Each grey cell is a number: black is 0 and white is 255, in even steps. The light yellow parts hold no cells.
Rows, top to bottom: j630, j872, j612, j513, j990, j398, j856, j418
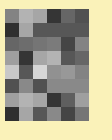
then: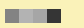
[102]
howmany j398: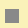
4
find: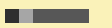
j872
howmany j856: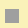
2
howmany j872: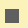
0

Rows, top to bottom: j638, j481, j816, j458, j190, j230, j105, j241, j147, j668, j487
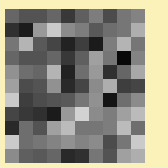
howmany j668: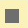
1
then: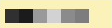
[160]
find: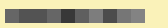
j638
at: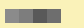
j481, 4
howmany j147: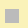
2
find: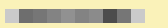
j668

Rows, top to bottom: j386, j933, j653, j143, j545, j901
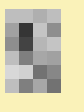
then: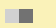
[135]
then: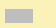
[175]
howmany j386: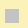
0

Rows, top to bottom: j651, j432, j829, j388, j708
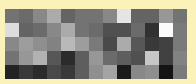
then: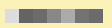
[80]
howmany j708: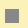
1
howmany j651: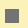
4

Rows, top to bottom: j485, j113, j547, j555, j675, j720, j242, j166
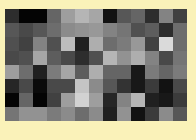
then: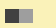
[210]
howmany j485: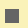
2
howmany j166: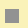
3
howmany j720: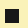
1
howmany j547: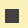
2

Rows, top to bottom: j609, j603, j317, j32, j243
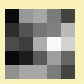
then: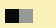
[166]
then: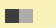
[250]
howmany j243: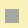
2
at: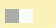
j317, 2
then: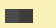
[172]

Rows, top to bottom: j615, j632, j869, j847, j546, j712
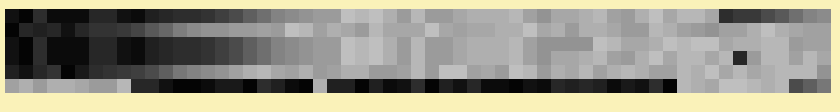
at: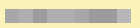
j632, 38
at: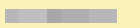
j869, 48
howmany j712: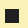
7
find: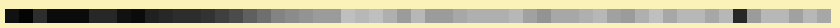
j847
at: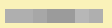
j632, 41
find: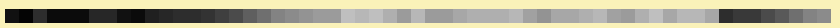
j615

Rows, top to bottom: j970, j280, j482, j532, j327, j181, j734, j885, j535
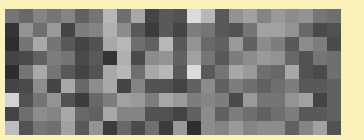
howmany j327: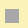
5
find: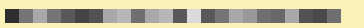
j327
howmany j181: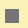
0
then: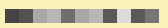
[168]
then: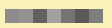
[140]
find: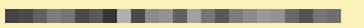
j532

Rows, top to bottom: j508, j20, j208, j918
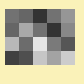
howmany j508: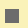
0
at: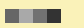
j20, 0
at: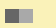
j20, 0

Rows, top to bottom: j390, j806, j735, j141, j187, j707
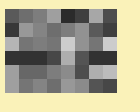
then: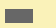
[125]
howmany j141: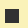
5
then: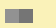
[204]
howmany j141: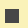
1
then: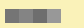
[139]

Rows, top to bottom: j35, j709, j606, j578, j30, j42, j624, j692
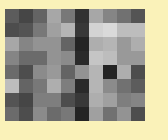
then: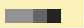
[174]
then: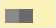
[120]
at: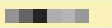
j606, 3
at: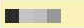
j578, 5
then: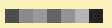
[174]
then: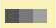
[181]

